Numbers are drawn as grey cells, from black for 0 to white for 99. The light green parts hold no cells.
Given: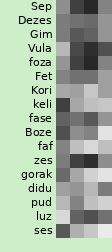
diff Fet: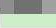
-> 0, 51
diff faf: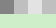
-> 2, 84
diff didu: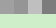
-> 2, 71
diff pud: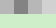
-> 2, 74
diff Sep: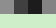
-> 2, 15
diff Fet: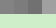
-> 1, 44

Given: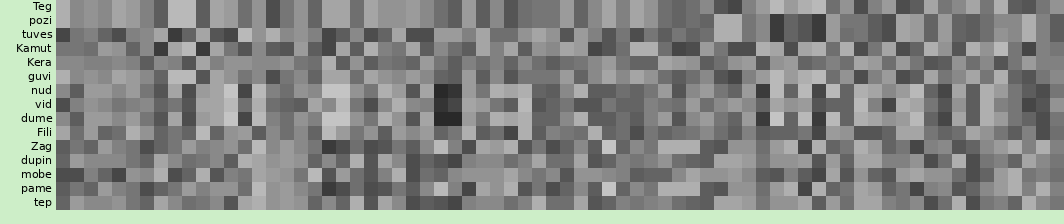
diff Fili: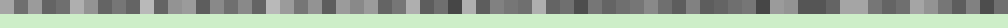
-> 52, 39
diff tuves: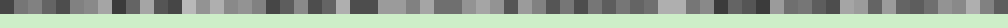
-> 24, 64
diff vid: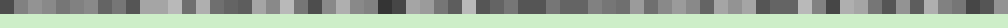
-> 53, 60
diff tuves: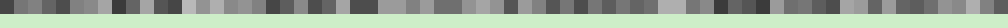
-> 30, 64
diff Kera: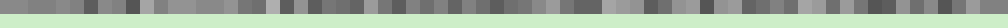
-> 33, 53
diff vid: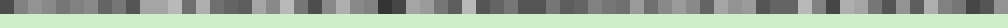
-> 40, 39

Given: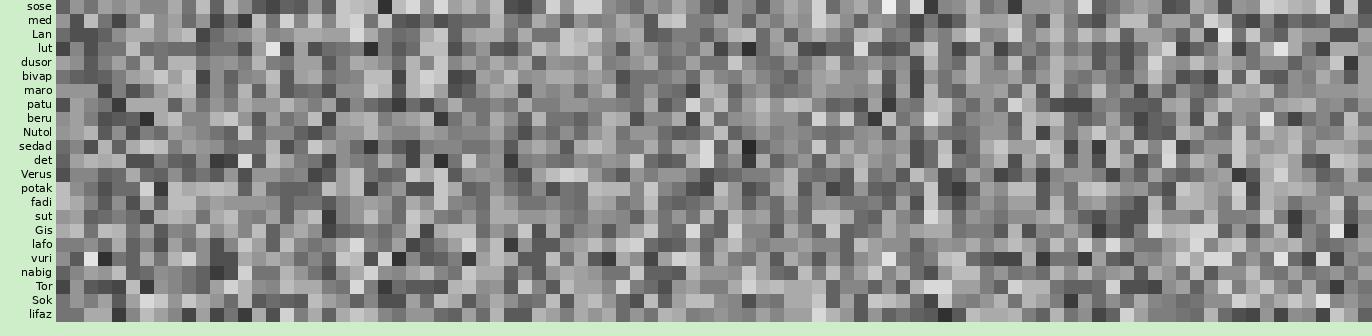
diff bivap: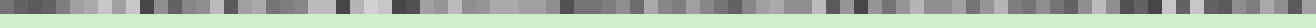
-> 37, 58
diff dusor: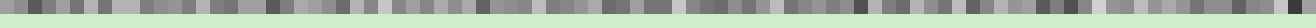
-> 49, 55
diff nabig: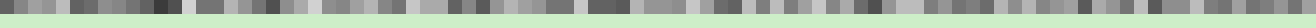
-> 36, 66
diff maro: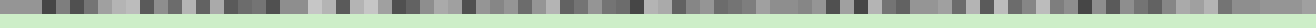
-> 89, 52
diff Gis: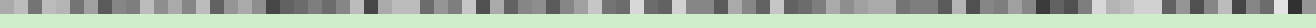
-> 90, 45
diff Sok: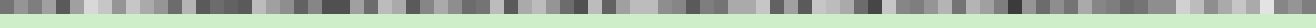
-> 49, 31

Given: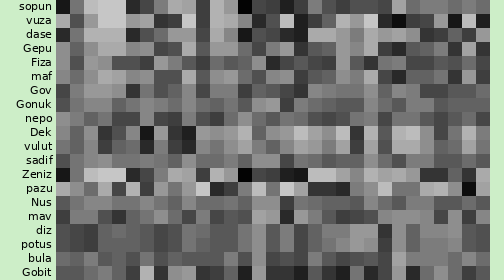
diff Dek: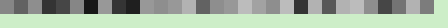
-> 4, 31
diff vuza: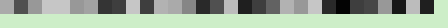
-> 24, 5
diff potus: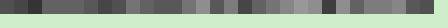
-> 2, 24
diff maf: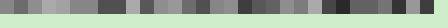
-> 6, 55
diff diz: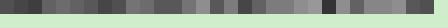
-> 21, 59
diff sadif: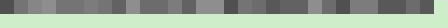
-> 16, 27

